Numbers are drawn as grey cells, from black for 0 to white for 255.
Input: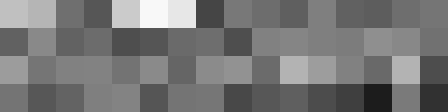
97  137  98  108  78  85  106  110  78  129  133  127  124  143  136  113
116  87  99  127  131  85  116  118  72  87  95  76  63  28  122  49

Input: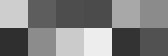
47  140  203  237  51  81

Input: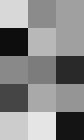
13  184  160
69  169  149

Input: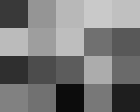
187  158  190  112  88
129  113  12  120  30

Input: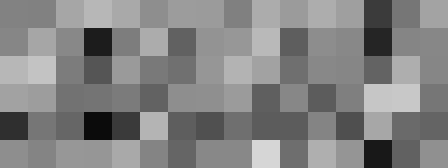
134  166  136  28  125  172  97  147  151  185  94  141  136  37  133  135
162  157  114  116  123  98  142  143  155  95  135  92  127  198  200  118
142  132  151  150  169  132  101  136  136  214  110  175  149  24  97  144

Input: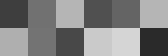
175  115  72  202  213  42
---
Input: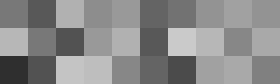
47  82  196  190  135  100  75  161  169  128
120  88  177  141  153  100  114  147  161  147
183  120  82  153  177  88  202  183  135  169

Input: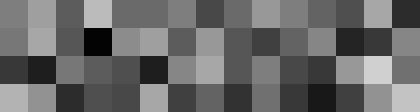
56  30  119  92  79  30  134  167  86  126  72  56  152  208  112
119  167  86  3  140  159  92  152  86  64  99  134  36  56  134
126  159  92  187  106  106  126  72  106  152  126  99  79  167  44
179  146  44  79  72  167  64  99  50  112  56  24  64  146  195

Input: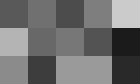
89  112  76  126  203
139  61  154  154  41
180  104  119  83  27

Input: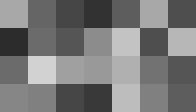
44  107  85  140  195  78  183
107  210  160  153  176  114  85
134  128  70  57  189  128  93
168  101  70  50  93  168  78

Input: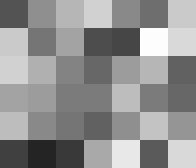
64  36  57  169  232  90  217
83  143  182  209  137  110  202
163  156  123  123  189  123  103
189  137  117  97  143  195  149
202  117  163  77  70  253  217
209  176  131  103  156  182  97

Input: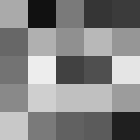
103  176  144  184  150
115  237  65  79  229
137  207  192  192  156
170  17  122  53  59
200  122  97  91  31
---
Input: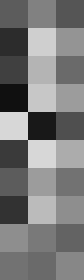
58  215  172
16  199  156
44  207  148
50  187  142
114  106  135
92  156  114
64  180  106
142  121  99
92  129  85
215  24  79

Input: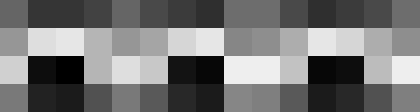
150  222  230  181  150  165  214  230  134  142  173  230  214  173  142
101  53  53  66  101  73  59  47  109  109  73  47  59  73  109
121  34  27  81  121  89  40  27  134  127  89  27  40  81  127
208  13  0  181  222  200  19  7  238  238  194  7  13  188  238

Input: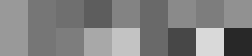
153  118  125  168  195  105  71  217  40
153  118  111  93  131  105  138  125  145

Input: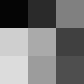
5  42  128
220  156  78
207  170  64

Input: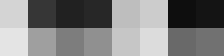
228  159  125  144  198  220  105  113
212  54  33  39  190  204  14  20

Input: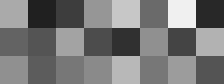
99  84  163  76  48  144  68  178
144  92  119  138  184  119  156  84
170  32  61  150  199  106  240  40

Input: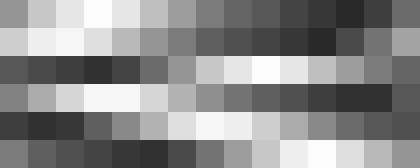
206  238  246  222  185  149  123  95  80  68  55  41  74  115  163
149  199  230  252  230  191  157  123  101  87  68  55  41  62  107
129  171  214  246  246  214  178  143  115  95  80  62  49  49  87
123  95  80  68  55  49  74  115  157  199  238  252  222  185  149
87  74  62  49  68  107  149  199  230  252  230  191  157  123  101
62  49  55  95  137  178  222  246  238  206  171  137  107  87  80
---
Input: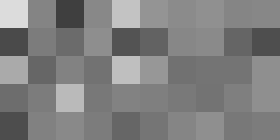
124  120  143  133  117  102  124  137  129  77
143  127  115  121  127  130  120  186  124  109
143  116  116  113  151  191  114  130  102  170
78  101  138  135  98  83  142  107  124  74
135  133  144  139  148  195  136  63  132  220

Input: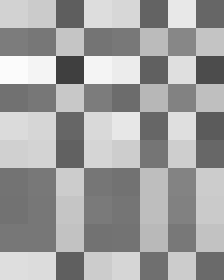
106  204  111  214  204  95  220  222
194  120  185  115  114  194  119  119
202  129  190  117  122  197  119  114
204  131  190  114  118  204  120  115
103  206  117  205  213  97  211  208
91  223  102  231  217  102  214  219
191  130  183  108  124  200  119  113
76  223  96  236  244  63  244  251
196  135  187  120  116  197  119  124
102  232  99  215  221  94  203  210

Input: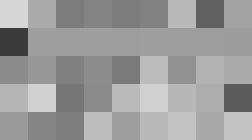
195  169  194  184  157  189  127  133  154
91  173  183  208  186  138  118  209  181
170  178  145  188  122  141  128  151  139
156  157  157  158  157  158  158  158  58
163  96  184  130  124  131  124  170  214

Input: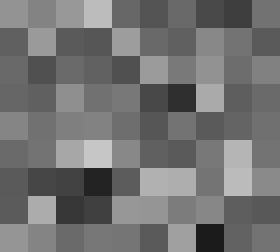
115  98  27  160  90  117  119  106  132  149
88  94  135  124  149  151  64  55  172  91
138  187  116  174  177  92  35  66  70  90
115  181  120  90  96  136  198  167  115  106
112  100  90  115  86  110  130  127  113  133
106  94  170  47  72  120  113  143  96  102
129  109  146  121  155  80  97  106  80  105
90  115  136  96  105  157  86  90  154  96
114  62  73  105  84  103  188  152  131  147

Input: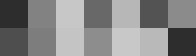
45  185  200  141  196  125  78
139  83  183  104  199  130  45

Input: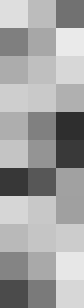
215  122  75
231  169  132
204  197  185
160  200  214
161  87  55
57  148  196
46  128  174
176  201  206
215  191  172
234  167  127
113  188  222

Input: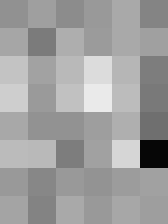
158  167  153  169  131  164
161  156  147  153  135  153
6  214  161  125  185  187
111  175  158  146  146  168
121  188  234  193  154  206
125  182  220  185  162  195
160  169  155  174  123  166
132  169  153  140  159  145
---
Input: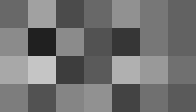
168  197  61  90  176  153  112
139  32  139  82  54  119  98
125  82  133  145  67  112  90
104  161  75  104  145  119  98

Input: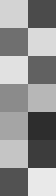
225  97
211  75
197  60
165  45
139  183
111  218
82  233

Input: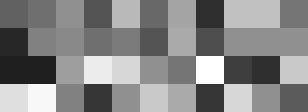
223  248  129  54  144  201  170  54  215  144  91
97  111  144  84  185  104  164  47  193  193  117
39  129  137  111  123  84  170  78  144  144  144
31  31  158  236  215  144  117  255  62  47  201

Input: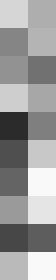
214  174
206  167
186  249
154  229
146  113
133  180
100  249
79  200
71  93
43  127

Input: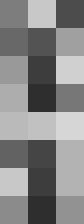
200  61  179
186  193  214
173  46  119
153  61  208
139  46  146
125  200  76
104  83  160
98  69  179

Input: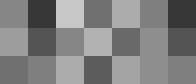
157  84  134  178  105  142  84
134  55  199  112  172  127  55
112  127  172  92  164  142  127

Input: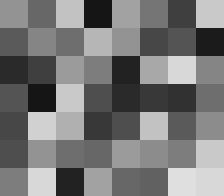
147  103  194  21  162  117  63  201
125  216  34  162  103  97  223  216
90  133  110  182  147  71  84  27
84  21  201  78  42  56  49  110
78  147  110  103  155  140  125  201
71  209  176  56  78  194  90  140
42  63  155  125  34  168  216  133

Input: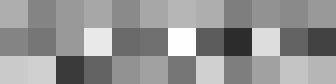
202  208  58  99  146  161  118  208  126  161  196  182
174  132  153  167  138  167  182  174  126  146  138  153
132  118  153  233  105  112  254  92  44  221  99  66

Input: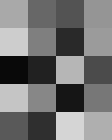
205  127  41  155
197  135  21  119
169  103  83  149
89  47  213  175
9  33  182  75
